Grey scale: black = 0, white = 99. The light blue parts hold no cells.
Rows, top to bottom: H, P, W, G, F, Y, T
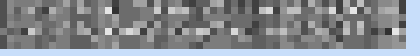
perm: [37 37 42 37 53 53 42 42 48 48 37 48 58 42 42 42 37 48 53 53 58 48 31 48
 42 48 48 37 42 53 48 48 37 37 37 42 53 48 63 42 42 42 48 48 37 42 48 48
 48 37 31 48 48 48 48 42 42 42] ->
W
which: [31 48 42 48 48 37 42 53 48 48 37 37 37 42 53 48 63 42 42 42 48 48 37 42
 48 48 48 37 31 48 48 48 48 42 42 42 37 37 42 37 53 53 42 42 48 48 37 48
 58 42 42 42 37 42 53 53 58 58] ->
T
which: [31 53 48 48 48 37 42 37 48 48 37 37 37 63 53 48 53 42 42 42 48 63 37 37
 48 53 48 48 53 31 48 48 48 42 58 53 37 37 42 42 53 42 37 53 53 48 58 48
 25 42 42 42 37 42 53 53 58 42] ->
Y
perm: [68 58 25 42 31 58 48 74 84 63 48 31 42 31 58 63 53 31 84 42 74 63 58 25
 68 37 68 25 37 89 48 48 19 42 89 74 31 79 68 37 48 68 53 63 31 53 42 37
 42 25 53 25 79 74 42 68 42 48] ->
P
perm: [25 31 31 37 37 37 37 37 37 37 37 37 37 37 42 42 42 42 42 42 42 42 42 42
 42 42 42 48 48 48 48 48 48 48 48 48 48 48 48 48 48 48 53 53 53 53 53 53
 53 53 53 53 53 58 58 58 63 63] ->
Y

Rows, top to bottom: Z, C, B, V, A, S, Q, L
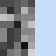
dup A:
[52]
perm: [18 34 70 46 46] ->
C
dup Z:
[29]
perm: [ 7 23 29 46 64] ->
Q

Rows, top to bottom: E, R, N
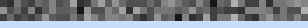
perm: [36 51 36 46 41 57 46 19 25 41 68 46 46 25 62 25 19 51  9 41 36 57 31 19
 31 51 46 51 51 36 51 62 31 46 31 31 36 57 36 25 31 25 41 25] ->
N
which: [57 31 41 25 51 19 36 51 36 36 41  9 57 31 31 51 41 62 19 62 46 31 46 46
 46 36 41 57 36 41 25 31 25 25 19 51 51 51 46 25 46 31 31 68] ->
R
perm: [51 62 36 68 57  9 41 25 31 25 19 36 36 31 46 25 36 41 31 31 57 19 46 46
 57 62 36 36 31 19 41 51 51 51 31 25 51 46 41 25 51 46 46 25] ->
N
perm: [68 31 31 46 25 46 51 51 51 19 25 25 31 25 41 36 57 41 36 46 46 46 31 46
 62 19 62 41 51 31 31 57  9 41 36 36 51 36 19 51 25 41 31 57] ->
R
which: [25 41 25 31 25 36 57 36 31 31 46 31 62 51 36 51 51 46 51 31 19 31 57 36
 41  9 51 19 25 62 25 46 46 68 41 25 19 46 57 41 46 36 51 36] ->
N
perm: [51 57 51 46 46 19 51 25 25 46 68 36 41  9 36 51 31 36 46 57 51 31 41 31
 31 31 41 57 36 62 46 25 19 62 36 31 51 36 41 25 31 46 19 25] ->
E
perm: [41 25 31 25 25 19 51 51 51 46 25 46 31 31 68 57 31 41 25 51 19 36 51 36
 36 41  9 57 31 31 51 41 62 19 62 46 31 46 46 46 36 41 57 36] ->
R

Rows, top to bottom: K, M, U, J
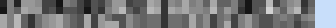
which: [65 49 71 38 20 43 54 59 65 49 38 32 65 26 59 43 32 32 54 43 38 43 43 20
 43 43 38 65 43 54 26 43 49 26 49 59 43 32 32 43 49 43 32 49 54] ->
U
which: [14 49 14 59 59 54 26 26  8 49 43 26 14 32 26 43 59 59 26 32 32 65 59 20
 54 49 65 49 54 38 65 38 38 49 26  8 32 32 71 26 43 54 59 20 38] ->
K

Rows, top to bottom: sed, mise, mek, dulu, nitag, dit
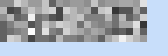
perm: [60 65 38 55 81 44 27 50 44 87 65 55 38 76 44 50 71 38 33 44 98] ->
nitag
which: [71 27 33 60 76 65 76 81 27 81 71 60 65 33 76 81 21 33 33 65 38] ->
mise

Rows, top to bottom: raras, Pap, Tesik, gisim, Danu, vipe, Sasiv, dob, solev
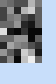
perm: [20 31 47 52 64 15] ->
Sasiv
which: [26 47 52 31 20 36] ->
Tesik
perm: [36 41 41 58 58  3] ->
vipe
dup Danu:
[3]
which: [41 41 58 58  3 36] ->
vipe
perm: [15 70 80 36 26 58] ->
Pap

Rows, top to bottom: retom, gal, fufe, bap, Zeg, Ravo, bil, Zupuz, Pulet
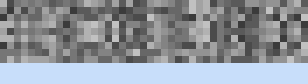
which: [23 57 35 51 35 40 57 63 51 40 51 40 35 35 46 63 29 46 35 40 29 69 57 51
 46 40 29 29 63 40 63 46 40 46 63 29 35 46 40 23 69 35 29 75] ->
bil
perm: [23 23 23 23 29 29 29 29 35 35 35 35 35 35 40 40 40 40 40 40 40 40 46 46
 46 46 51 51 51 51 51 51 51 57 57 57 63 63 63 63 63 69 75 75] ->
gal
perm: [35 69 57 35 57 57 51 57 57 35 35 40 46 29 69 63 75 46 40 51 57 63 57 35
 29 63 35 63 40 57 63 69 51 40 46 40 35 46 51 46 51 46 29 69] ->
retom
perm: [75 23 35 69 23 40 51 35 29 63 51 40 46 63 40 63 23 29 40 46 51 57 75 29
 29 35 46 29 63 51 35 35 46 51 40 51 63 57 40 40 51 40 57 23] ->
fufe

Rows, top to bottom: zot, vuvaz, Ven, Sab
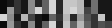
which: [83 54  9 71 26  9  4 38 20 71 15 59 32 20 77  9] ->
Ven
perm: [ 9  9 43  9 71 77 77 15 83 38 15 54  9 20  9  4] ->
zot
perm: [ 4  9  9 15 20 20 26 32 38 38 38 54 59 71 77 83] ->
Sab
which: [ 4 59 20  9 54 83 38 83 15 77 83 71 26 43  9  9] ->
vuvaz
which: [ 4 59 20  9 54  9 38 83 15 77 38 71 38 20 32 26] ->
Sab

